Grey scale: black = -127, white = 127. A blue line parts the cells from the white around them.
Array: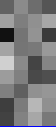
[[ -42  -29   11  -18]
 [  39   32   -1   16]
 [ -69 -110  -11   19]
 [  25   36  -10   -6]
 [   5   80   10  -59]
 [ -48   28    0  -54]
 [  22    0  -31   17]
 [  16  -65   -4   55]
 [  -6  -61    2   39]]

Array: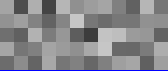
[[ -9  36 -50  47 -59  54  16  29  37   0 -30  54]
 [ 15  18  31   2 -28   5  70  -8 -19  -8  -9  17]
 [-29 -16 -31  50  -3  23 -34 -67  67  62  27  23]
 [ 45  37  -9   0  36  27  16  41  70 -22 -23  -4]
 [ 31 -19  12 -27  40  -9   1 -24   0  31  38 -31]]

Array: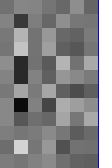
[[ -26  -14    6    4  -10  -23   14]
 [ -10    3  -70   -1  -24   15   -8]
 [  -4   -7   52  -12   24  -23  -29]
 [ -10  -10   67  -12   31  -31  -40]
 [  41   14  -86  -13  -37   52  -13]
 [  -4    3  -86    2  -31   22    9]
 [ -32   -7   37   -5   38  -31  -51]
 [  13    8 -116    1  -58   45   30]
 [  41    8  -40  -16  -24   37   -8]
 [ -21   -1   -9   -4   10   -8  -35]
 [ -15  -18   83   -9   24  -46  -13]
 [ -32   -3   -9    1   10  -16  -29]]

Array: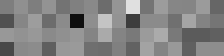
[[ -25   -1   16   -1   19  -12    0    9  -19   21   96  -11   28    6
     5   27]
 [ -10  -46    6   29  -19   11 -112   14   68   19  -66   11   11  -15
    37    3]
 [ -31   24   18   24   10   16   23    4   42    4   -6   27   43   -6
   -36  -36]
 [  13  -55    9   12  -32   24   26  -16  -18    0  -29   35    4   25
   -31   14]]

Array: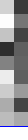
[[-69  82]
 [-10 125]
 [-60  68]
 [-32 -82]
 [-28   2]
 [-32 108]
 [ 26  76]
 [-59  44]
 [ 41  60]]

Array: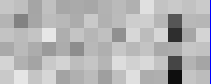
[[  74   70   63   37   64   39   42   39   50   58   48   96   67   73
    66]
 [  54   52    2   38   60   56   44   73   49   59   77   78   54  -41
    56]
 [  84   67   59   68  103   46   68   54   64   16   87   60   86  -81
    38]
 [  66   41   58   44   26   44   13   56   47   70   56   67   41   44
    70]
 [  37   84   49   36   73   83   61   69   53   93   81   89   67  -58
    51]
 [  60   73  101   69   86   35   48   59   31   63   95   45   47 -113
    68]]
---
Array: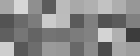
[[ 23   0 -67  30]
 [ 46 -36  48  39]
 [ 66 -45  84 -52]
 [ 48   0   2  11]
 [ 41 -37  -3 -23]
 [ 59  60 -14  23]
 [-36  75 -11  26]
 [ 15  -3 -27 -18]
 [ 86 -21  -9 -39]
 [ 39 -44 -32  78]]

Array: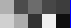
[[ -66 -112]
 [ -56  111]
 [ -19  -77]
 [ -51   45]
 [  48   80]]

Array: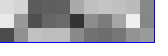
[[  8   6  27]
 [ 59 111  19]
 [ 64  37  -9]
 [ 68  -3 -17]
 [ 63  13 -14]
 [ 42 -75  10]
 [-31 -20  61]
 [-32 -25  61]
 [-36 -48  65]
 [ 84  25  16]
 [ 92 105 -52]]

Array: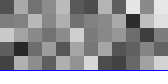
[[103  95  -2 -28  82]
 [ 10  62 -65   4  33]
 [102 -83 -18 -31 -23]
 [-33  41  22 -43 -60]
 [ 52   9   8  37 -50]
 [-51   1  -4  -8  87]
 [-38 -14  79  37  19]
 [ 59  47  12 -41  47]
 [ 13   8 -13  29 -32]
 [-13  56  10 -18  14]
 [ 42   2  35 -87  49]
 [-46  -1  74 -32 -60]]

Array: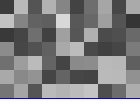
[[ 42 -74 -22  -4 -32  17  45]
 [-56 -43 -48 -57  55  57 -19]
 [ 38  31 -52 -63  57  58 -49]
 [-17 -23  48 -53  12 -59  68]
 [-60 -39 -41  60  10 -57  60]
 [  5  88  32  41 -59 -27  51]
 [ 50 -32 -62 -30 -27 -58  58]
 [-43 -29 -16 -45  59  19 -42]
 [ 57   4 -58 -56  29   9  37]
 [-67  66 -70  12 -15  41 -10]]

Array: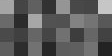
[[ 70 -39 -61 -92]
 [-57 -11 -25 -12]
 [-55   2 -66 -32]
 [ 21 -46 -14 -34]
 [-77 -45 -58 -88]
 [-31  39 -25 -13]
 [-58 -84 -63 -82]
 [ 37 -21 -53 -33]]
